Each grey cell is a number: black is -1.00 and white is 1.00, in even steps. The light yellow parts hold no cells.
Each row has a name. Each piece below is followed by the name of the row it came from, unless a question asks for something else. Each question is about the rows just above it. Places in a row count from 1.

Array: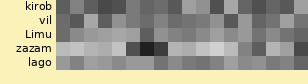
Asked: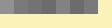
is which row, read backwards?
vil
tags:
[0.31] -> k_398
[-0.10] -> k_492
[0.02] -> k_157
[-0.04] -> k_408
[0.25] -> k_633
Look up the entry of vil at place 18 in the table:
k_492
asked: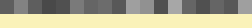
kirob
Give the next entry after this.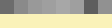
[0.02]
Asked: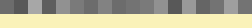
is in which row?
vil
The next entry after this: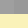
[0.08]
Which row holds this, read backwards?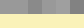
lago

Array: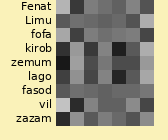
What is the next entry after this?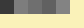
[-0.35]
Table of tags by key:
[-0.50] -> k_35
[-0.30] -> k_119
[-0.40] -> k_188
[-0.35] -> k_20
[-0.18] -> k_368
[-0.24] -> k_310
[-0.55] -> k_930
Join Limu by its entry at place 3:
k_368
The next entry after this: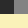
[-0.24]
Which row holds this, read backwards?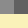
vil
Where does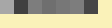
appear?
fofa

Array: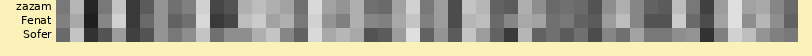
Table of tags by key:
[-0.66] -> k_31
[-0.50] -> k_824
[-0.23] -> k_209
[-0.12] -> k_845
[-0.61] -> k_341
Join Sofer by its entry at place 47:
k_341
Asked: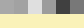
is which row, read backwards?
zazam
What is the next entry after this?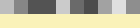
[0.43]
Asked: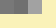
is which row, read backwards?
Fenat

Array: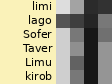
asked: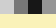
kirob
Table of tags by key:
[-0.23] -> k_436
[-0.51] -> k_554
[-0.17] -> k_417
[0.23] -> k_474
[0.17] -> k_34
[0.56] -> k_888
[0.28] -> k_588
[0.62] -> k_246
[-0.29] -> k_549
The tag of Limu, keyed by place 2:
k_436
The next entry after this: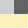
[-0.82]
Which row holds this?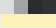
limi

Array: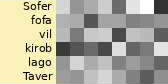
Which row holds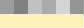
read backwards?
lago
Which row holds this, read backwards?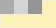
lago
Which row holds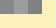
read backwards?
lago
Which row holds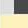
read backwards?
kirob

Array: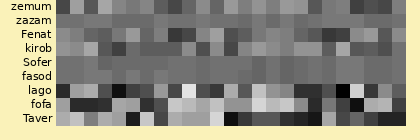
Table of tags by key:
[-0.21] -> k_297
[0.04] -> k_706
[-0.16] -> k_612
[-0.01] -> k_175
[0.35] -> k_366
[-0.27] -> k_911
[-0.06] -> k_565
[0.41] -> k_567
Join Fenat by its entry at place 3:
k_297
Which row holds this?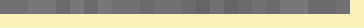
fasod
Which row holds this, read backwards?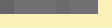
Sofer

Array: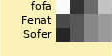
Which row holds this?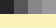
Sofer
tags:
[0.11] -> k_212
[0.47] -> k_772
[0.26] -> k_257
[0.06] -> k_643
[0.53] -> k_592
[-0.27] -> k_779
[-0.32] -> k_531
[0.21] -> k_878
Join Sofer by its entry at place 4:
k_878
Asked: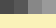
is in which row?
Fenat

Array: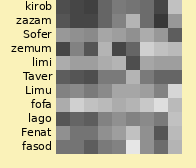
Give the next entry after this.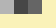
[0.63]
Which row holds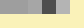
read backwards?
limi
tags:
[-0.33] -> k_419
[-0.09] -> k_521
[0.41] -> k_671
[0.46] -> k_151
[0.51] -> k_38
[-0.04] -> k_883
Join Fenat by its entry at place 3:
k_521
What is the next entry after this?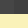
[-0.21]
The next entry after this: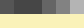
[-0.15]

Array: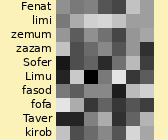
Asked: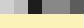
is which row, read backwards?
fasod
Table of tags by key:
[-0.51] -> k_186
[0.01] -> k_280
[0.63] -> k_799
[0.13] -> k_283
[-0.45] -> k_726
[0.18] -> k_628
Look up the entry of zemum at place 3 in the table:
k_283
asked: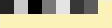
Limu
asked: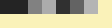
Taver
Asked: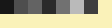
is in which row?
Sofer

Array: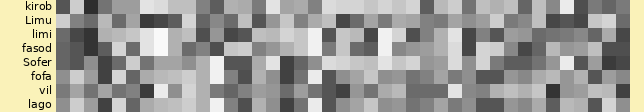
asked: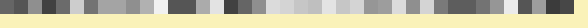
Sofer
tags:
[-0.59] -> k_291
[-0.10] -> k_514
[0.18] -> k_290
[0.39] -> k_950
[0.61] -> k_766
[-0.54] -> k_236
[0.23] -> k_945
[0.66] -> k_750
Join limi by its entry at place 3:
k_291

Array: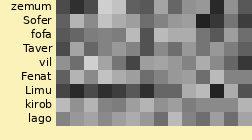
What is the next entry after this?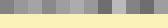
[-0.14]
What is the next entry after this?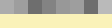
[0.03]

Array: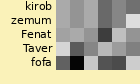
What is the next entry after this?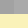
[0.16]
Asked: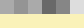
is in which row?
zemum
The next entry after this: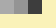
[0.50]
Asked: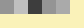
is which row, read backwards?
Fenat
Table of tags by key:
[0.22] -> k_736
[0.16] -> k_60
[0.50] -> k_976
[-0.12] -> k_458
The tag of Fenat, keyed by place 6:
k_60

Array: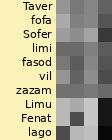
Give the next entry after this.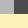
[0.55]
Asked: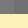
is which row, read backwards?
zazam
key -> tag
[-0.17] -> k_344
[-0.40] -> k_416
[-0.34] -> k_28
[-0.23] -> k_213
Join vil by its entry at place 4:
k_416

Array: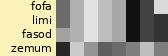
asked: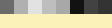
limi
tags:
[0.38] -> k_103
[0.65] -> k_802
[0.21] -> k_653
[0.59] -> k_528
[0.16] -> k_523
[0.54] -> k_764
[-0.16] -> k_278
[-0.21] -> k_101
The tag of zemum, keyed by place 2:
k_528
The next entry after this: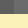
[-0.01]

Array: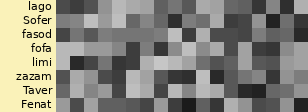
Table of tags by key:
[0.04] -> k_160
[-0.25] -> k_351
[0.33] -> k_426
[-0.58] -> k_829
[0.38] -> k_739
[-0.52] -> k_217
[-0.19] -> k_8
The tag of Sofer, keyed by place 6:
k_8
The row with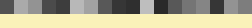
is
zazam
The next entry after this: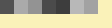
[-0.31]

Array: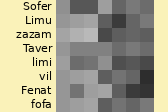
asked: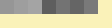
fofa
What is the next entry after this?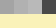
[-0.26]

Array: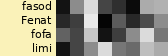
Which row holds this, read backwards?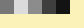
fofa
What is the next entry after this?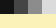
[-0.07]
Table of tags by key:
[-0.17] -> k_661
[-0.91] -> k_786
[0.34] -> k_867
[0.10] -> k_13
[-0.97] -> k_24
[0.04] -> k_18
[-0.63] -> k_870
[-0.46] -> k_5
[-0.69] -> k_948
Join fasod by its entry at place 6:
k_786
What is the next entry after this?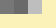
[0.34]

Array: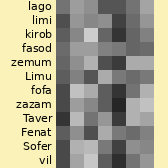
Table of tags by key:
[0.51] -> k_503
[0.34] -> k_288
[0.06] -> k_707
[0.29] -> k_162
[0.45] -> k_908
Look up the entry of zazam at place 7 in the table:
k_503
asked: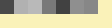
Sofer
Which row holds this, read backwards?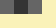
kirob
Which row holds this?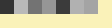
Taver

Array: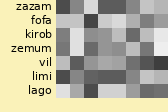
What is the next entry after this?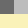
[0.82]
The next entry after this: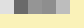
[-0.07]
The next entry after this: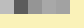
[-0.12]
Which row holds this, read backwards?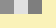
kirob
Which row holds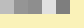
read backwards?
kirob
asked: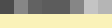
limi
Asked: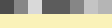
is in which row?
zazam

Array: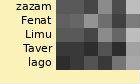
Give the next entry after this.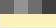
[-0.03]
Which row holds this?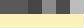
zazam
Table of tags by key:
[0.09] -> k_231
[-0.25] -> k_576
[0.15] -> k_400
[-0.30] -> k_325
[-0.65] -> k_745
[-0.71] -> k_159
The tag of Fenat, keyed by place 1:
k_576
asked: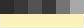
lago
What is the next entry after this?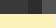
[-0.65]

